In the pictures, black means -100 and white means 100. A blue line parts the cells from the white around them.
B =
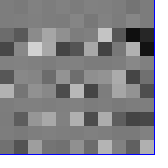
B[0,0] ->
-2
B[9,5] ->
-2
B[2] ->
[-15, -30, 9, 30, 13, -2, 0, 54, -32, -88, -70]
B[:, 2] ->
[1, 0, 9, 65, 0, 4, 14, 0, 18, -1, 24]
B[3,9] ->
39
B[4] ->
[1, 2, 0, -2, 1, 1, -3, -3, -1, 7, 0]
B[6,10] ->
-39
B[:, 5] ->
[-3, 4, -2, -34, 1, -14, 44, 1, 38, -2, 13]
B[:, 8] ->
[-2, -3, -32, -6, -1, 34, 30, -4, -26, -4, 1]
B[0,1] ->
-4
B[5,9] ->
-46
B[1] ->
[-2, -1, 0, -2, -3, 4, -6, 2, -3, 5, -3]
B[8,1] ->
-27
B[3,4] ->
-47
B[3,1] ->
7
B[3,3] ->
32
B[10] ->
[-11, -35, 24, -9, -11, 13, -15, 41, 1, -25, 38]
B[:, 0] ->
[-2, -2, -15, -44, 1, -32, 40, -2, -3, -2, -11]
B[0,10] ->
-3
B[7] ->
[-2, 0, 0, -1, 0, 1, -3, -1, -4, -2, -1]

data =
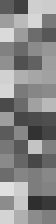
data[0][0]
-29
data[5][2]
30
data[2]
[71, 22, -15, -32]
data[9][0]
-29
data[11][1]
-20
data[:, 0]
[-29, 23, 71, 1, 13, 64, 68, -42, 24, -29, -7, 8, -15, 76, 10, 66]
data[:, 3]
[60, -5, -32, 18, 24, 26, 8, 45, -38, -47, 0, -23, 7, 3, -56, -1]
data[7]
[-42, -16, 26, 45]
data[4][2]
-24
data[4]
[13, -37, -24, 24]
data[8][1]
-44
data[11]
[8, -20, -44, -23]
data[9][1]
7
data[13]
[76, 62, -2, 3]

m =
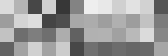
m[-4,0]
72
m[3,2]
64
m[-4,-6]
87
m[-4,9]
77
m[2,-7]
-24
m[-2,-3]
45
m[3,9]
-20
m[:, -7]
[3, 32, -24, -44]
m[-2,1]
-14
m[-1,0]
-23
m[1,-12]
23
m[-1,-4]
-15
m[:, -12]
[72, 23, 52, -23]
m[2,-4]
26

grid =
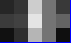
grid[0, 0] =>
-70
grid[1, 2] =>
79
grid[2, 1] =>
-64
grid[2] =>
[-87, -64, 42, -9, -88]
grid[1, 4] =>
-22

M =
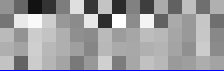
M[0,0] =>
15
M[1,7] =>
-65
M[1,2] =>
95
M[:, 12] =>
[-24, 33, 30, 29, 21]
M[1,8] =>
99
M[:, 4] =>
[-2, 19, 37, 37, 29]
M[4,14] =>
36
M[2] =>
[46, 15, 60, 53, 37, 12, 9, 46, 22, 30, 48, 44, 30, 20, 56, 7]
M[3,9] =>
32
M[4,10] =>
51
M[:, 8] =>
[-66, 99, 22, 33, -3]
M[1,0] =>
-8
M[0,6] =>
-58
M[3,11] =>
41
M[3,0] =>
37
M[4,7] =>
63
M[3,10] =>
38
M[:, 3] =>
[-60, 61, 53, 44, 42]
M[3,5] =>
25
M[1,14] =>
55
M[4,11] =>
44
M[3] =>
[37, 28, 62, 44, 37, 25, 5, 44, 33, 32, 38, 41, 29, 13, 60, 9]

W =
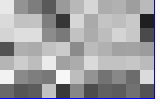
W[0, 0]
82
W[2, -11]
66
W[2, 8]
66
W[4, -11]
42
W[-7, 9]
24
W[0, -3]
39
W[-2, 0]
90
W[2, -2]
57
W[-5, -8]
10
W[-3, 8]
52
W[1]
[71, 52, 53, -1, -58, 68, 33, 54, 49, 58, -76]
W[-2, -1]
72
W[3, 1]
37
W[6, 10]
-35
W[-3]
[42, 61, 48, 84, 26, 35, 71, 52, 52, 55, 47]
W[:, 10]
[46, -76, -42, 22, 47, 72, -35]
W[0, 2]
-2
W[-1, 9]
-11
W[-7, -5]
68
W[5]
[90, 8, -1, -6, 94, 48, 15, -10, 7, -15, 72]
